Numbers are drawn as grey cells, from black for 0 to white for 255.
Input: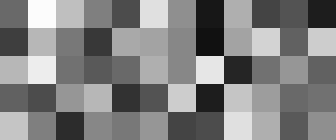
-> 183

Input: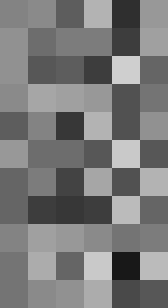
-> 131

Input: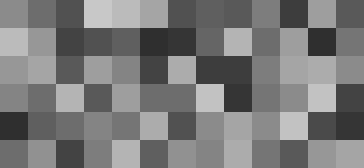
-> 132

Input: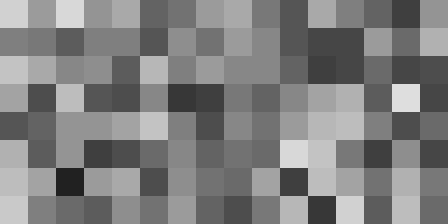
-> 177

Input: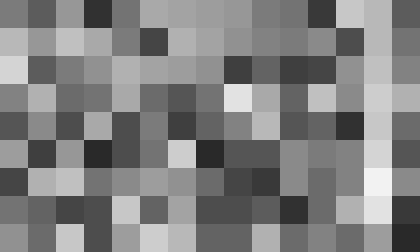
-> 69

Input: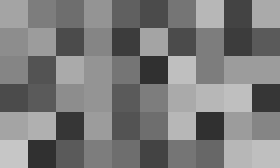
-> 75
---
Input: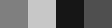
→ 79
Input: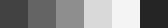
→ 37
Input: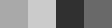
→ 105
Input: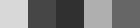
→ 102
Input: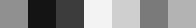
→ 179
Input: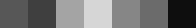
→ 14
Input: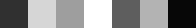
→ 7
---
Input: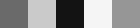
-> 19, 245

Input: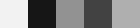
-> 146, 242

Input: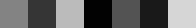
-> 2, 214

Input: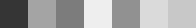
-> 238, 238

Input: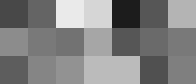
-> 166, 234

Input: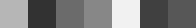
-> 135, 241
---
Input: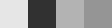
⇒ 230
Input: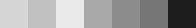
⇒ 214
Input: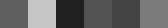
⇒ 95
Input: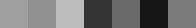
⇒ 159
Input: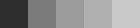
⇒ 45
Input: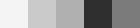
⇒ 244
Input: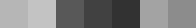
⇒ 182
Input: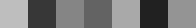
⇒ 190
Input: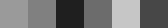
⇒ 154
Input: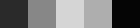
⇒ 42
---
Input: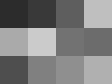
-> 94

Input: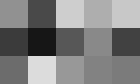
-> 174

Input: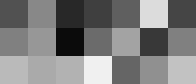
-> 220

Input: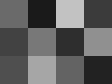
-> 194

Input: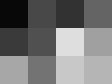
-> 50

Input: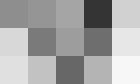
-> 52
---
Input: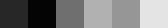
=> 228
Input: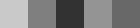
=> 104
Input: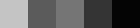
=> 4
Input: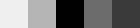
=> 58
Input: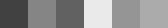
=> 171
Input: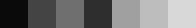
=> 216
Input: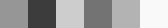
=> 249
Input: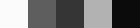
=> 11
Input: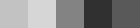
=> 89
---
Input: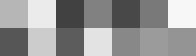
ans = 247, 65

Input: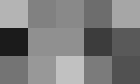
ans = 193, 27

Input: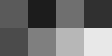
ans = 232, 28

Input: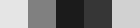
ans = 229, 27

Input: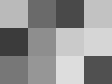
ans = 221, 59

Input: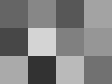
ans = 212, 50

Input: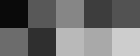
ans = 205, 10

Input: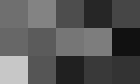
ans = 199, 17

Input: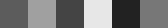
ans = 231, 34
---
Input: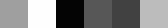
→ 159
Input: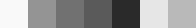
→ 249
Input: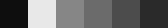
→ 14
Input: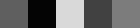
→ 95
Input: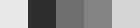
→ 232
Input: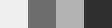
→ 238
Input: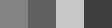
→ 131
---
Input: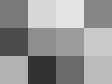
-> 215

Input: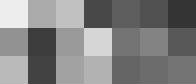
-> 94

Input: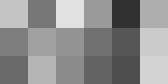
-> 154

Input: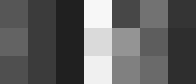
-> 71

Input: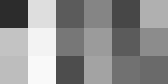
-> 133

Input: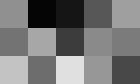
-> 21

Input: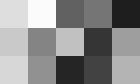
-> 97

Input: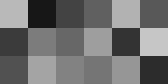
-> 96

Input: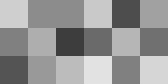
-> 201
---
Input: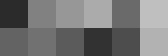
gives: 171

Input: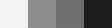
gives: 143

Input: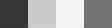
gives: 203

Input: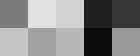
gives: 210

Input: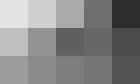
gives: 170

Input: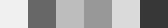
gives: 152

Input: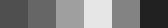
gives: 230

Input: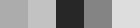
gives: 39
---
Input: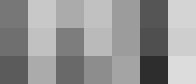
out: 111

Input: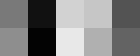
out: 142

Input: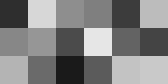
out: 135

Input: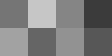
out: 162

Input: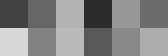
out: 216

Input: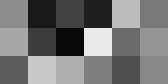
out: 168

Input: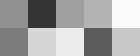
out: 124

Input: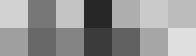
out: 159

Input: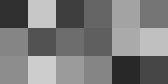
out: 133
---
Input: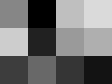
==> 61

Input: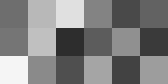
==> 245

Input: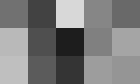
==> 191

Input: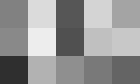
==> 47

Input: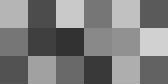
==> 82

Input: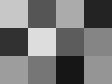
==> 157

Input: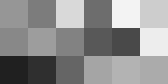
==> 32

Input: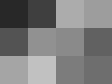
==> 165

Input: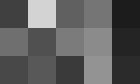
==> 72

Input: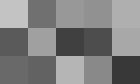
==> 105
